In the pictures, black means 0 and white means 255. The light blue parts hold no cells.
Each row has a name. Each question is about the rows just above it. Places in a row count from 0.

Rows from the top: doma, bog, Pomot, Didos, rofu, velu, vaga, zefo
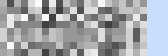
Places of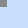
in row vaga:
2 6 7 9
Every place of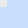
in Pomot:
1 8 11 19
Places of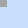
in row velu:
4 6 12 16 17

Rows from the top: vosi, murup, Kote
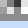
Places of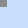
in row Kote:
0 1 2 3
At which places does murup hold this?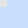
1
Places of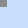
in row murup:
2

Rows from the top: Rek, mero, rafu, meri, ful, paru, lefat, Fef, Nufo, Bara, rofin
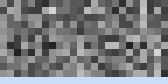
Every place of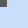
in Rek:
3 8 10 11 15 19 23
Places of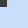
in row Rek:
5 12 21
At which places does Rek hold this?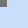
9 16
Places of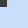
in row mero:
4 5 18 21 23
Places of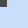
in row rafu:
9 12 13 17 23

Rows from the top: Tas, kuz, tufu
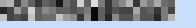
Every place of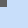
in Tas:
4 6 12 24
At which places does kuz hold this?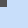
10 16 20
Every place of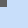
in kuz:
3 5 8 9 11 14 21
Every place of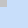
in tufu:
0 4 8
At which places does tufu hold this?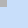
24

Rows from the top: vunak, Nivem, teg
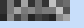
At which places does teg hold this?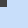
2 5
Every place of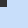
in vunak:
0 2 4 6
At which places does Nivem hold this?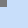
1 3 6 7
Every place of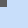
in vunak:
8

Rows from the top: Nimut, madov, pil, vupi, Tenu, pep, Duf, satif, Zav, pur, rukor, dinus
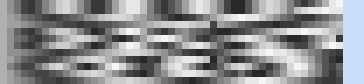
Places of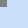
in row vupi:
4 18 33 45
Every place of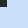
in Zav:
20 30 33 48

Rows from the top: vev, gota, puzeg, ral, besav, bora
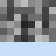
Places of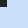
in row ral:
3
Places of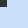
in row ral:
4 6
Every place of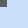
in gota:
2 3 4
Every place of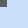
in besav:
0 6
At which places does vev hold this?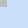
3
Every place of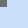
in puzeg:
4 5 7
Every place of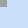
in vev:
0 2

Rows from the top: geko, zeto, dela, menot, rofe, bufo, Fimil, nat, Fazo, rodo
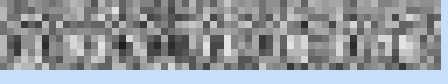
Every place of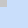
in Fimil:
5 11 19 55
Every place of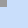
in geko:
0 4 9 16 19 31 33 35 41 46 52 59 62
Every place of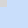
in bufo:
10 18 41 43 54 55
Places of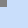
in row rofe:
1 5 8 10 13 14 17 20 25 34 41 42 47 53 55
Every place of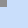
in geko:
5 12 23 25 29 34 36 38 39 56 58 60 61

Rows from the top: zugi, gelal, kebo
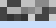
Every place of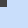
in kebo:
0 2 5 6
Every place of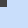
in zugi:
1 2
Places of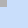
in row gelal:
1 2
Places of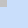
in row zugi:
0 3 4 7
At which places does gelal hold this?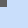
7
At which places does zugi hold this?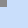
5 6
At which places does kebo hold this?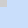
4 7

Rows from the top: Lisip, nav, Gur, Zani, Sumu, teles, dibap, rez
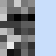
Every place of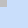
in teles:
1 2
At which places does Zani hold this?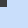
0 1 2

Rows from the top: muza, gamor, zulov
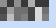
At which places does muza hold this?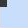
1 3 5 6
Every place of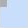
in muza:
4
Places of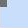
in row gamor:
2 3 6
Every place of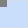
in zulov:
3 6

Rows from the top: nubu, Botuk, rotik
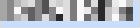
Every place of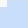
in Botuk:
2 8 11
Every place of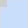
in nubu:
3 8
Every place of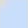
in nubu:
4 7 9 13

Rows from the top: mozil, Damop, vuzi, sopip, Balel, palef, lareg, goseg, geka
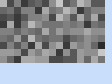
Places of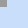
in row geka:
5 6 11
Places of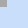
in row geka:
3 4 13
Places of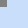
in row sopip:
9 11
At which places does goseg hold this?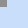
2 9 12 13
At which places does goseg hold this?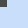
3
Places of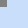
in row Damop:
3 4 8 13 14

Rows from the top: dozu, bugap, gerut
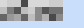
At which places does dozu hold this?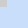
1 2 7 8
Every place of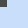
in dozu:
3
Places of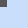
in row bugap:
2 6
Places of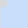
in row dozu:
0 4 5 6
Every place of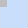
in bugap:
0 3

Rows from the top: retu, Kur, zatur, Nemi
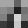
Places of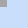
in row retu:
0 1 3
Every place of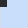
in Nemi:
1 3
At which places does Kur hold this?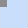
0
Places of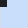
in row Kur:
2
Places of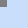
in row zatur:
0 3

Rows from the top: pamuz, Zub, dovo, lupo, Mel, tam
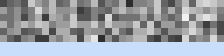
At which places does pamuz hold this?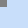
6 12 15 19 20 25
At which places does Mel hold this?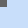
0 4 10 29
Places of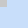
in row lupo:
5 10 13 15 19 21 27

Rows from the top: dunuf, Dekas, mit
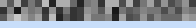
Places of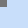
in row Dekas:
4 9 17 21 22 24 27
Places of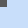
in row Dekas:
14 18

